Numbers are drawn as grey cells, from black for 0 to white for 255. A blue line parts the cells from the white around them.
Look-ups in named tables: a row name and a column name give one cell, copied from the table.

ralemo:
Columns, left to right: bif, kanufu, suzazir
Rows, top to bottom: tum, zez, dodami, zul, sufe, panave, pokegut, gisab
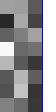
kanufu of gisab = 108
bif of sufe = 183
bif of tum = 160
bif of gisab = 129
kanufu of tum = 157
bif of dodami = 97
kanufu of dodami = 127

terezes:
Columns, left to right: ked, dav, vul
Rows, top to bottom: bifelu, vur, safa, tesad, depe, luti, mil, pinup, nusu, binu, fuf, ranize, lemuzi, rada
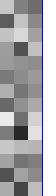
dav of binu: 40
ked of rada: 171
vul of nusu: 210
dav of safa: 216
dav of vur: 195
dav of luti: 140
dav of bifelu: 128
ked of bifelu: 198
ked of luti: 122
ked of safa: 194
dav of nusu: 111
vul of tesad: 193
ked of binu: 123
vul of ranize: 126

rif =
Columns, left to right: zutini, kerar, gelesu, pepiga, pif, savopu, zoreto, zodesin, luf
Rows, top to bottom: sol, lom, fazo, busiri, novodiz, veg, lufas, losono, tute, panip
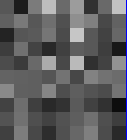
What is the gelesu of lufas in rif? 95
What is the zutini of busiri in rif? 61
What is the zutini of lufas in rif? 137
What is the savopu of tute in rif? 94
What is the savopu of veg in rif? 71
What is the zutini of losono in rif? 66
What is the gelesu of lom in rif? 87
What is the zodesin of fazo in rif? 66
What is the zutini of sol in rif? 87
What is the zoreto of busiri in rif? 88
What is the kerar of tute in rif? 113
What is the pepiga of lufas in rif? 134

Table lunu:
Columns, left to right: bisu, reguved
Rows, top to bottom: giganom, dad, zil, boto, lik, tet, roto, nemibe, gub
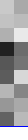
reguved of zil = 233
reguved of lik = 116
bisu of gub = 98
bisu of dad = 194
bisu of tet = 92
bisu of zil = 176
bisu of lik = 87
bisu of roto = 182
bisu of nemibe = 151
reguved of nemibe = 169

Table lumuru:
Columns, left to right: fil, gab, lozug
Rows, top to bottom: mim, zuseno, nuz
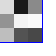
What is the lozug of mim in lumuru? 138
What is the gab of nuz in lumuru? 83
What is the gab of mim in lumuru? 25
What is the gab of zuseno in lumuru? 243
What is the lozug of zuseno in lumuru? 249
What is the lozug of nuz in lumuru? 72

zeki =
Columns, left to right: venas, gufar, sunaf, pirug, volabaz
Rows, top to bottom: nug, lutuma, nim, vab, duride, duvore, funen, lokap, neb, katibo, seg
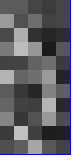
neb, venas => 133
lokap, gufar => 66
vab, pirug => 26
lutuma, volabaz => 70
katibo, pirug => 29
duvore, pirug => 154
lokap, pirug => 181

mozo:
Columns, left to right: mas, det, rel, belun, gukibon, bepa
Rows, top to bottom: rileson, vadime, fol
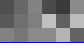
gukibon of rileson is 58
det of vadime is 112
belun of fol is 140
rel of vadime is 127
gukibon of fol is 180
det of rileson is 103
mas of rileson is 78
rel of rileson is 131
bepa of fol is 99
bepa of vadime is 189
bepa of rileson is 139
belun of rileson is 75
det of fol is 119
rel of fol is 139
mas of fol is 130
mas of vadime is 88
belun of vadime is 192
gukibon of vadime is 97
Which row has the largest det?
fol

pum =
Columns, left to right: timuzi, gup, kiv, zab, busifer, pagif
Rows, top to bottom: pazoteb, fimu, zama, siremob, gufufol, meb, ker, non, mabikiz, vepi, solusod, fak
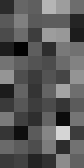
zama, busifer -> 152
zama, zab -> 157
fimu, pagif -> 36
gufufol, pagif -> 130
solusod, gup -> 92
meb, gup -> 78
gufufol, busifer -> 107
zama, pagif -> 28
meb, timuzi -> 149
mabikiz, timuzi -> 123
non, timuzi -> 58
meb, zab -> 83
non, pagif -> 91
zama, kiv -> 61
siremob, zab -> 45
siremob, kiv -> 94
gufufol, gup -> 96
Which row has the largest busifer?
vepi

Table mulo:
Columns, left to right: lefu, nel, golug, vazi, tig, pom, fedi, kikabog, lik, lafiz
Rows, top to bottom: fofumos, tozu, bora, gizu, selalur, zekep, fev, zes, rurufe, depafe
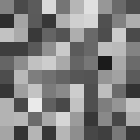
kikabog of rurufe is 137
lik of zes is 149
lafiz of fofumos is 77
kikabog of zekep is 149
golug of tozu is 90
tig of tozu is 176
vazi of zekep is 113
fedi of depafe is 71
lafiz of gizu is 131
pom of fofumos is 182
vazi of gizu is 144
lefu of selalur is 101
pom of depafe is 142
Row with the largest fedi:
fofumos

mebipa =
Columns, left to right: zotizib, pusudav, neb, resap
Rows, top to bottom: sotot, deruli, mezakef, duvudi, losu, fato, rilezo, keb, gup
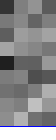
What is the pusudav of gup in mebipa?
178
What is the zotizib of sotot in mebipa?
52
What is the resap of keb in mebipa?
151
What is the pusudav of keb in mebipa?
127
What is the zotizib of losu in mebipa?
31
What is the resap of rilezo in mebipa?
175
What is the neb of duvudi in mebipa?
134
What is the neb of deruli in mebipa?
100
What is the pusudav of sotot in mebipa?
127
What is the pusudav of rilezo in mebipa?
106
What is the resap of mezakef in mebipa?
163
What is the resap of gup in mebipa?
100

